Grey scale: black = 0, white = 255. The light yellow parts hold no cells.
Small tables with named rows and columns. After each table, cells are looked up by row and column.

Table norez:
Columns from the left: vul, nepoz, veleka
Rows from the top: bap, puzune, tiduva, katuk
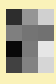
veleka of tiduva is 230
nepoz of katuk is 130
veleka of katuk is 214
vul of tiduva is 8
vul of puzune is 127
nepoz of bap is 149
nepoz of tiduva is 122
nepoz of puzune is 116
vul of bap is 45
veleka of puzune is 113
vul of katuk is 65
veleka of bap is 208

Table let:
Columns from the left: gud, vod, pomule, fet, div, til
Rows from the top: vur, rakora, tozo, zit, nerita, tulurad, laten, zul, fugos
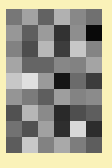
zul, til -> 45
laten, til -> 94
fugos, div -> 125
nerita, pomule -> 154
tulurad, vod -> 123
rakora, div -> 142
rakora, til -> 9
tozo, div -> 199
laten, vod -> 182
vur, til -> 112
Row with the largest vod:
nerita

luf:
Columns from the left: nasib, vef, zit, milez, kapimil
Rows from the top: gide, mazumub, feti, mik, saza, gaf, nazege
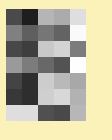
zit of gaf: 207
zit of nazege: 80
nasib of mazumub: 128
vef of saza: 46
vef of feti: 62
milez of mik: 83

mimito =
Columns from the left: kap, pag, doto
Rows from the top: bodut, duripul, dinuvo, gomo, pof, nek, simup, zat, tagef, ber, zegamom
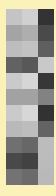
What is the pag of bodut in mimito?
208
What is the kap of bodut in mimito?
196
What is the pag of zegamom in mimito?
107
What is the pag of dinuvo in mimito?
194
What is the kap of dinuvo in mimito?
189
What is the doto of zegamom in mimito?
185
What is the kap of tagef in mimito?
112
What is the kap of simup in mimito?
202
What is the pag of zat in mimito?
189
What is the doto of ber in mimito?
187
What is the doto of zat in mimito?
99
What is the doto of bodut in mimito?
51
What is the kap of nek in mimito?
162
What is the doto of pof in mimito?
55
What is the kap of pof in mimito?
202

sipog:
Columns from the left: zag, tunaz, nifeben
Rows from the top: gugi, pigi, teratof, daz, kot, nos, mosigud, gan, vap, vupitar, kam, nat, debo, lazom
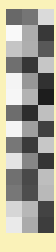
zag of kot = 244
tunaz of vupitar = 134
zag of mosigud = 109
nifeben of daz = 198
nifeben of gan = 64
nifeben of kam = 190
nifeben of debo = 67
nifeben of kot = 49
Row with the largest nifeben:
gugi

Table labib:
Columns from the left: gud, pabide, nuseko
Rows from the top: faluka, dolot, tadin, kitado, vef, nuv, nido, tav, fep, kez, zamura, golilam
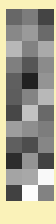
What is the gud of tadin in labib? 184
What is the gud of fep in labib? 95
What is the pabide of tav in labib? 142
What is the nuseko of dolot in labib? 106
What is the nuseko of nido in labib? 105
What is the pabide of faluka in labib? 124
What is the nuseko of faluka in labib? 68
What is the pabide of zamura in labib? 168
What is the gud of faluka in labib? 103
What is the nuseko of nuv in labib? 184
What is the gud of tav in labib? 158
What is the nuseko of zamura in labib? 249
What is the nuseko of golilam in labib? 130
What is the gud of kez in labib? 44
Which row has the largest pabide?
golilam

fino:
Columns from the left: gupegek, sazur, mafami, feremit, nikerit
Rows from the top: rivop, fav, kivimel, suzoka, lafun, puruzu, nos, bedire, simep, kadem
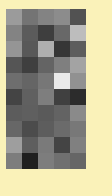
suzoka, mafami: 100
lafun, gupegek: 110
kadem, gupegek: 125
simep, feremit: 68
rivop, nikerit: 82
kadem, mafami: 125
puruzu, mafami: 126
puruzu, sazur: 96
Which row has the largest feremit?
lafun

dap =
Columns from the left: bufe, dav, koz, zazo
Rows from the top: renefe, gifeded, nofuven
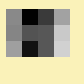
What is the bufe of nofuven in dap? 159
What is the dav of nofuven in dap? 17
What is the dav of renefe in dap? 2
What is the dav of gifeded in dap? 83
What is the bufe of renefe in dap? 137
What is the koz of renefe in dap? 58
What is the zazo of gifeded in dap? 201
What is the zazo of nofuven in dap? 209
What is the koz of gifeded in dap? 87
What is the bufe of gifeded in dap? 133
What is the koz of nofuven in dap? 87
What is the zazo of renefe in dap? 162

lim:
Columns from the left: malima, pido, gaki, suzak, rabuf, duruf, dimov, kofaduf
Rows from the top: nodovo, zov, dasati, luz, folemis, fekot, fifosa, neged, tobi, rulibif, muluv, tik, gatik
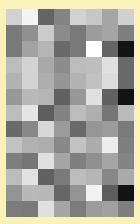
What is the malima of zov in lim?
121
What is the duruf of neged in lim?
150
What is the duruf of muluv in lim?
181
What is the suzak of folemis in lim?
149
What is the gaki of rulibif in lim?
224
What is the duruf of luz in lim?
190
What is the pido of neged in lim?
136
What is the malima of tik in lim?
148
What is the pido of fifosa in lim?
229
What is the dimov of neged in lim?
156
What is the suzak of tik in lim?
102
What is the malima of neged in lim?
106
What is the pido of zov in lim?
144
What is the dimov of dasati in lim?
101
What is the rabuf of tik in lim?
148
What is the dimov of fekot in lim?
97
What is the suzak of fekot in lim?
97
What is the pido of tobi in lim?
177
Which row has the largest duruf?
dasati

